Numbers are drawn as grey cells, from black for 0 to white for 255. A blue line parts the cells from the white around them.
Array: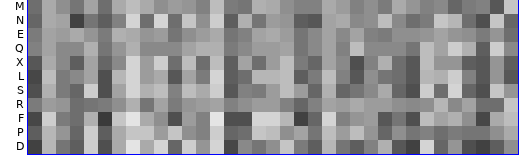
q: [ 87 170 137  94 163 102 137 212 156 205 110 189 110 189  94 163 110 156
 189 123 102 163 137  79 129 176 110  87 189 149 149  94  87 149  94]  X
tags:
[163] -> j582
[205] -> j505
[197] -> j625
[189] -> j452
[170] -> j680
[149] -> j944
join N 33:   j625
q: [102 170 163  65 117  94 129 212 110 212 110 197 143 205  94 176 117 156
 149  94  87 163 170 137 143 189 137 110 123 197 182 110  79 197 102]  N

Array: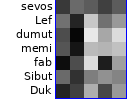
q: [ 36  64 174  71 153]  Duk
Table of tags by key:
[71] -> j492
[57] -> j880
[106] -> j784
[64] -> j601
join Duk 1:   j601

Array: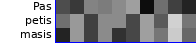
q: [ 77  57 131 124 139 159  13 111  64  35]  Pas
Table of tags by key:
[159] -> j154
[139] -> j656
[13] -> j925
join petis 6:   j154
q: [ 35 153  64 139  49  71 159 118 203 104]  masis

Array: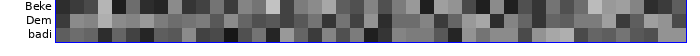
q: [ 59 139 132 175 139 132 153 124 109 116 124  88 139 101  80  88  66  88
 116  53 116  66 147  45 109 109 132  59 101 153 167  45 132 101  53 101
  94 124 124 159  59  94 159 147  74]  Dem
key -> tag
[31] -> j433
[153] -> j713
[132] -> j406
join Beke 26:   j433
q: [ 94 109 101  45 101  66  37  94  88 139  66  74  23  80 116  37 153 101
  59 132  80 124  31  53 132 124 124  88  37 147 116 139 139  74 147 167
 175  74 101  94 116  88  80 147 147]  badi

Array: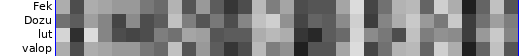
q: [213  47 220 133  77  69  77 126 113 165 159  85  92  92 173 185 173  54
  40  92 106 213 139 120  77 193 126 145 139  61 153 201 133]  lut
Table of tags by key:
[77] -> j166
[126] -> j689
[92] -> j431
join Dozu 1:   j431

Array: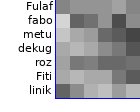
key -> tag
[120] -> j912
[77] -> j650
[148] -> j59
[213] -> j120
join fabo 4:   j650
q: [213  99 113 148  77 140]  fabo
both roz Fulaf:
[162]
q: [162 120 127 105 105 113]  roz
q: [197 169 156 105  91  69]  metu
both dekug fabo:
[140]

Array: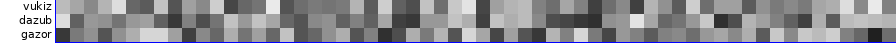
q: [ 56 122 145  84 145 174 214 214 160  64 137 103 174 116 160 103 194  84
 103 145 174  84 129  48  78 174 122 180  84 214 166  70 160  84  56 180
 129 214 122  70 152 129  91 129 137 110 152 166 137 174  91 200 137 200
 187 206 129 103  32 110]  gazor
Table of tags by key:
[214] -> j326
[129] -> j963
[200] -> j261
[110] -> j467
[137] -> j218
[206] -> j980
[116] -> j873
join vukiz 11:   j980
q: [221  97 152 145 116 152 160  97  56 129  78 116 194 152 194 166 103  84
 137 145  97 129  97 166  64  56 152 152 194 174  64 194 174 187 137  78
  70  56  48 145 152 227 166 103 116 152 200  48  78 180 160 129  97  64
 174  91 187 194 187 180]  dazub

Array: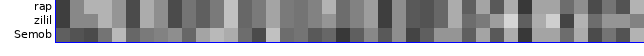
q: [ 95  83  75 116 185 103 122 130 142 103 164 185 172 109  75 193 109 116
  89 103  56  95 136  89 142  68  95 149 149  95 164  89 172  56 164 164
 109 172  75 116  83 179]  Semob
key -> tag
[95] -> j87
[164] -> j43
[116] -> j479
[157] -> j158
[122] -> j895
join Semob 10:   j43
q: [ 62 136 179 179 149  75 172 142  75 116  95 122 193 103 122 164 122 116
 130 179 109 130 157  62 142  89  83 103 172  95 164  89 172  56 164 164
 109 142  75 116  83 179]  rap
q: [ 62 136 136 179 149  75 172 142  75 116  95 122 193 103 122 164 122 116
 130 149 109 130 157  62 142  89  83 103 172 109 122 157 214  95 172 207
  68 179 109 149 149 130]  zilil

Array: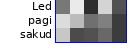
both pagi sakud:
[60]
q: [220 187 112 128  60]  pagi
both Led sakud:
[81]
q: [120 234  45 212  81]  Led
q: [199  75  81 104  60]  sakud

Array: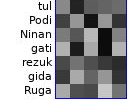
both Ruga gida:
[169]
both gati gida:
[169]

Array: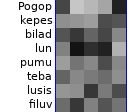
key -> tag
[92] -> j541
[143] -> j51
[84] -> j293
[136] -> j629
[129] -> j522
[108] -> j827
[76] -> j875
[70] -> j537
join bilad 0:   j293
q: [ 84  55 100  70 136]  bilad
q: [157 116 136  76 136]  pumu
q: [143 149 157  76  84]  kepes
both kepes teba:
[143]

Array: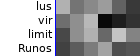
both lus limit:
[177]
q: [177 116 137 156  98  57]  lus
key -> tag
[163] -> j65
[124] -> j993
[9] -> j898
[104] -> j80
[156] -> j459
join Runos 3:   j65
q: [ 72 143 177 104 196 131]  limit

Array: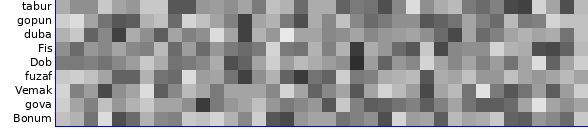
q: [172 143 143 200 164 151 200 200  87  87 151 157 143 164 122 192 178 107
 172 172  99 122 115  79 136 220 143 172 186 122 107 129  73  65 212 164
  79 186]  tabur
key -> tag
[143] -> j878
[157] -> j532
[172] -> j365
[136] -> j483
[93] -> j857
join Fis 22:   j365
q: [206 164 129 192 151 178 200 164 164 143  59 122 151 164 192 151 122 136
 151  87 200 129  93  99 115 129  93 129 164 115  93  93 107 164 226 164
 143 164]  gova
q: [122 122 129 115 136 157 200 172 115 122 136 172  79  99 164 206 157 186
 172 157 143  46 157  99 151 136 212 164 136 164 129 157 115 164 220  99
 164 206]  Dob
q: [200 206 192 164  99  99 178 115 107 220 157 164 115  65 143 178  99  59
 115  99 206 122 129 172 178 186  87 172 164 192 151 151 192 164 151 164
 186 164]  fuzaf
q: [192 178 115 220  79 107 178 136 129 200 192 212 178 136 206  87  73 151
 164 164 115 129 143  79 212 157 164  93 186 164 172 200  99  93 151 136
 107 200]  Bonum
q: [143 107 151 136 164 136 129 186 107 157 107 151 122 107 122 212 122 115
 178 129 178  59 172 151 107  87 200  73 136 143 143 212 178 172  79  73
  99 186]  Fis

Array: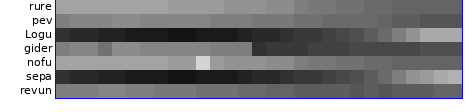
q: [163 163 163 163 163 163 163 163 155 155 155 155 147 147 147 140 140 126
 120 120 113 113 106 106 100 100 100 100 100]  rure
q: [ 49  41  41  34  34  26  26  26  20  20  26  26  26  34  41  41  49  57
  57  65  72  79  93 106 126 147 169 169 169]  Logu

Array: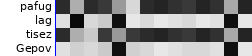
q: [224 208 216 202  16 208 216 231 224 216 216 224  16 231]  Gepov
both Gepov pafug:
[216]
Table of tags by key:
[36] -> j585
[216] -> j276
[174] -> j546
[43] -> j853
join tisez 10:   j585
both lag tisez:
[202]
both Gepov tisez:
[202]
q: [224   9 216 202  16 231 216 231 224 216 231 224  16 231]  lag

